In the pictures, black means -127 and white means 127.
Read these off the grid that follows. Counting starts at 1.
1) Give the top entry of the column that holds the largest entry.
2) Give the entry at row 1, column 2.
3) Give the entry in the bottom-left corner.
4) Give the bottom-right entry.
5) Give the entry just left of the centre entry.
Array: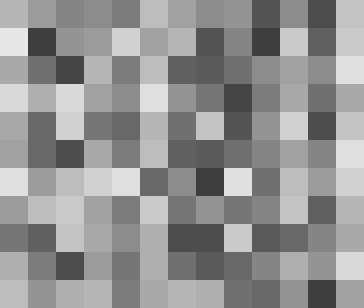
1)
54
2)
27
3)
61
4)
33
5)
61

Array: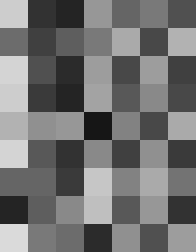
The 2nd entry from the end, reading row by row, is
-47
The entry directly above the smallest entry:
35
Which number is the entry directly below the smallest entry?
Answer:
9
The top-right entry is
-47
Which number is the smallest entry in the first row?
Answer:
-91
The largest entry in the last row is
90
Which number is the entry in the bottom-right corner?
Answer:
29
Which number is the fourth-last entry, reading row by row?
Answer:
-84
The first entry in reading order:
77
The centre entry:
-105
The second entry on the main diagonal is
-63
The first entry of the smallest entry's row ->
50
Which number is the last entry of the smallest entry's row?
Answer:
42
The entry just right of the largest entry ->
-6
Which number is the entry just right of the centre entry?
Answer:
2
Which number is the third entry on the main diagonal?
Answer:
-84

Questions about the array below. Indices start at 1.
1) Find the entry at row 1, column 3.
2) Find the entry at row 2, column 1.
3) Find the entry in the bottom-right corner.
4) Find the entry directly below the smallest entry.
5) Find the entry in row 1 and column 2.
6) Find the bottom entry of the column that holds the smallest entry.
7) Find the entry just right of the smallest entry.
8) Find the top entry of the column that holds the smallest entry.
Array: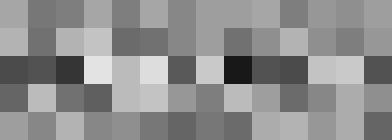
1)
-1
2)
51
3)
-26
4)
59
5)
-8
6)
-20
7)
-45
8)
30

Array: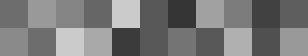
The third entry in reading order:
4
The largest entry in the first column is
10
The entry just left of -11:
-40
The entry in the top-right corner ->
-33
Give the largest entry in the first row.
75
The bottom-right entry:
25

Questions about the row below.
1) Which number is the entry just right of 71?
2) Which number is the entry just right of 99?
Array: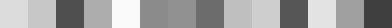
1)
-49
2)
31

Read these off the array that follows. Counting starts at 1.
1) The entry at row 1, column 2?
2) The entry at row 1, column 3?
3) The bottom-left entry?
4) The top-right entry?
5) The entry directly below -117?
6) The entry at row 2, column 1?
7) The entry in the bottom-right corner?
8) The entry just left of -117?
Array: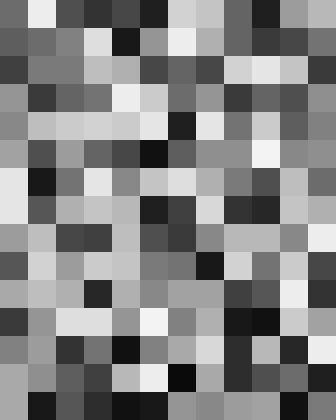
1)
109
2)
-48
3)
41
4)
56
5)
21
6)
-33
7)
-5
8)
109

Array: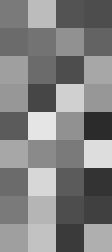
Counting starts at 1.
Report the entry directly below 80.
17
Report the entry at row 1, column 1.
-5
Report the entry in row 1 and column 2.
60
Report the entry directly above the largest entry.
-57
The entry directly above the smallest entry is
23
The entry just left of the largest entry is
-36
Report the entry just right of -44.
-50
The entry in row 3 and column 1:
31
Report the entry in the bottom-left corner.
31
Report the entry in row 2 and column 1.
-20
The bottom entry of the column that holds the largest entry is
66

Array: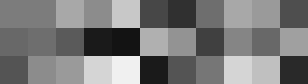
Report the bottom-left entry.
-43
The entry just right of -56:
-79
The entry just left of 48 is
-108
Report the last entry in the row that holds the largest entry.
-86
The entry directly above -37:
40
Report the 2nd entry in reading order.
-3
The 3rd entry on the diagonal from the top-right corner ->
85
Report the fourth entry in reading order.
12
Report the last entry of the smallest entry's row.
32
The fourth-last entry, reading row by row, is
-9

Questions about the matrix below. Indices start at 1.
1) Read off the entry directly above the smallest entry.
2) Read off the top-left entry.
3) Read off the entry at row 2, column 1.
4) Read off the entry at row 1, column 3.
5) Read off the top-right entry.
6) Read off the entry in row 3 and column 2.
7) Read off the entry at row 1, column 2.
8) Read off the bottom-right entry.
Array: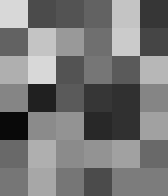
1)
5
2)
88
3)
-29
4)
-44
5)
-73
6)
88
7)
-52
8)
-3

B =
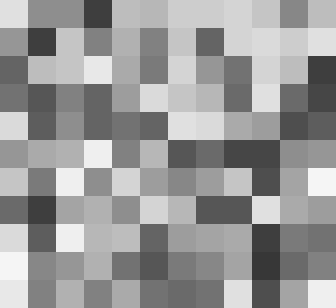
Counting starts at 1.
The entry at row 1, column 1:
96
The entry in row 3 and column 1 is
-27
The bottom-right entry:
111
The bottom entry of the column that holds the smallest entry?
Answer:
-49
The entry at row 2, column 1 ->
22
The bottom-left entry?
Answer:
104
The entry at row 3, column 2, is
61
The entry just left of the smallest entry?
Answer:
36
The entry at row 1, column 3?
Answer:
14
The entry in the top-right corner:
61
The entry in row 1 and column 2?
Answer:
14
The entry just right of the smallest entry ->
-21

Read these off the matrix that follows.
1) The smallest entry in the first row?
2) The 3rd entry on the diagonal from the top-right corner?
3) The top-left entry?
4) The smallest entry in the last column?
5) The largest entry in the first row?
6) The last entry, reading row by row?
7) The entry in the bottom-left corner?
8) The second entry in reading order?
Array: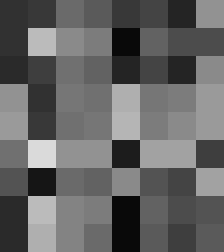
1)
-91
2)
-59
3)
-78
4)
-65
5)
18
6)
-37
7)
-85
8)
-71

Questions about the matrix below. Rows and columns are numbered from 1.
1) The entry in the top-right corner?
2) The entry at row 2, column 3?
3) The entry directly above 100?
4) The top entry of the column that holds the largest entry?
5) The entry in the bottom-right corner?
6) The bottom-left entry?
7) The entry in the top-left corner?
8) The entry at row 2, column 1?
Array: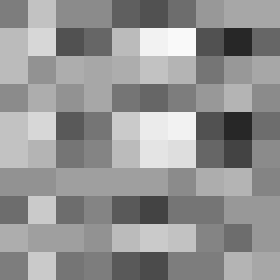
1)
39
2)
-46
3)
107
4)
-18
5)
39
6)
-2
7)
-2
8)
59

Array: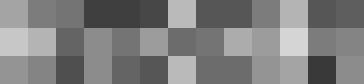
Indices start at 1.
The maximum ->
85
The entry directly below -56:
28
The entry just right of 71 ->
52
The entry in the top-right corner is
-33
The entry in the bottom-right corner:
12
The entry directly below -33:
4
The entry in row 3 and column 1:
20
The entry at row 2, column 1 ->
71
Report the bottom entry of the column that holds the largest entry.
36
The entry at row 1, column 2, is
-3
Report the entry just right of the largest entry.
-3
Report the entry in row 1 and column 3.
-11
